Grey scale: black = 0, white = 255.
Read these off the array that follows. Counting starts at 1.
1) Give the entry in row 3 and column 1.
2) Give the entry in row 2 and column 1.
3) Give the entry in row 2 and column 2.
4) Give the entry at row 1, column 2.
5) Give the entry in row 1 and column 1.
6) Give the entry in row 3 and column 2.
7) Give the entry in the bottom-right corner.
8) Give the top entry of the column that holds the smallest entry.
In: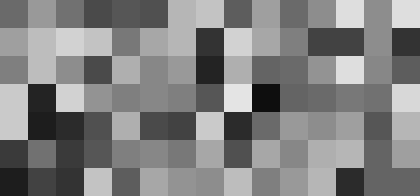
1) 127
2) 159
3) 189
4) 153
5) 106
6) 189
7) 100
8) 159

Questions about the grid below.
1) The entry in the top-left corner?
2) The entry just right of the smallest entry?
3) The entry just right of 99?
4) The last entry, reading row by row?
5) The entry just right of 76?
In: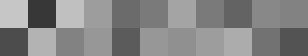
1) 198
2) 192
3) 136
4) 83
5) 179

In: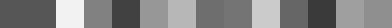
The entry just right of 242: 129
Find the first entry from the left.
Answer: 86
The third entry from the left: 242
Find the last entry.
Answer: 143

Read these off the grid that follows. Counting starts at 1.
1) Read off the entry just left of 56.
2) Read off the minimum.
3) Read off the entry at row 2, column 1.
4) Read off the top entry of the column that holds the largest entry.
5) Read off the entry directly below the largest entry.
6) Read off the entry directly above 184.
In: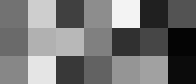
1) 229
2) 4
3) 106
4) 243
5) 48
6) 64

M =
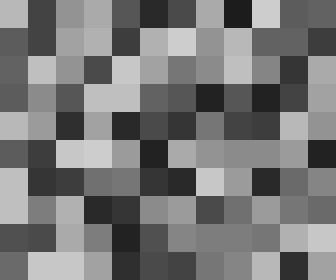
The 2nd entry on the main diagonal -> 67
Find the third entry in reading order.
147
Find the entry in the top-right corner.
98
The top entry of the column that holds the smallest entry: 28
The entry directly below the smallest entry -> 184
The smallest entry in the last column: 34
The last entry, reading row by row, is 162
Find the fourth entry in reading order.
170
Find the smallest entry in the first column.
80
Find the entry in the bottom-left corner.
106
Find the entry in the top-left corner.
184
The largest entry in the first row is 205
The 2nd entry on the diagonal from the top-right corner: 98
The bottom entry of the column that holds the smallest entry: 133
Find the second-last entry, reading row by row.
47
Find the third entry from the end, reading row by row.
184
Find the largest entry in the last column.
199

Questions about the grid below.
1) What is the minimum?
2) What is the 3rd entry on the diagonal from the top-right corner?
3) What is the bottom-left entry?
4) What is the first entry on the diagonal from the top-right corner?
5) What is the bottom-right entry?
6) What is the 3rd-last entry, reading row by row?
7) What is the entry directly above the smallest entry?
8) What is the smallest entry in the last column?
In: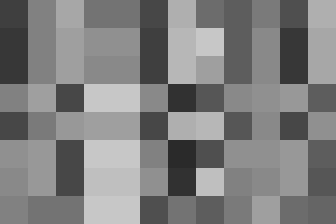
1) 42
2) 137
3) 129
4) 175
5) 101
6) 159
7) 175
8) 86

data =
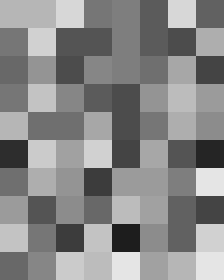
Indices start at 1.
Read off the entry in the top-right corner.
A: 97
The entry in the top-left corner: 182
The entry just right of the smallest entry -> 140
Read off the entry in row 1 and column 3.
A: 215
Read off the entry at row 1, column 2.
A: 182
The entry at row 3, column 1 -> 104
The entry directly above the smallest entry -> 188
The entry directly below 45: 111
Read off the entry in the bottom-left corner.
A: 104
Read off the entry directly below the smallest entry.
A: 229
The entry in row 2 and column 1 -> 118
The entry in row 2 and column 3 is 84

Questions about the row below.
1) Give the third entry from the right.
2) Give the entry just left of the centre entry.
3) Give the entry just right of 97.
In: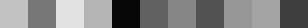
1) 150
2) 7
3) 134

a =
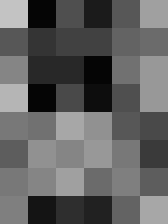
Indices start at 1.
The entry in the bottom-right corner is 167
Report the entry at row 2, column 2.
52
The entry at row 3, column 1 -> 133
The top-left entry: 195
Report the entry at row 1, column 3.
79
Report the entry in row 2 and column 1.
87
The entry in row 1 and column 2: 5
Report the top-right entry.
160
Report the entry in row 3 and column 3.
40
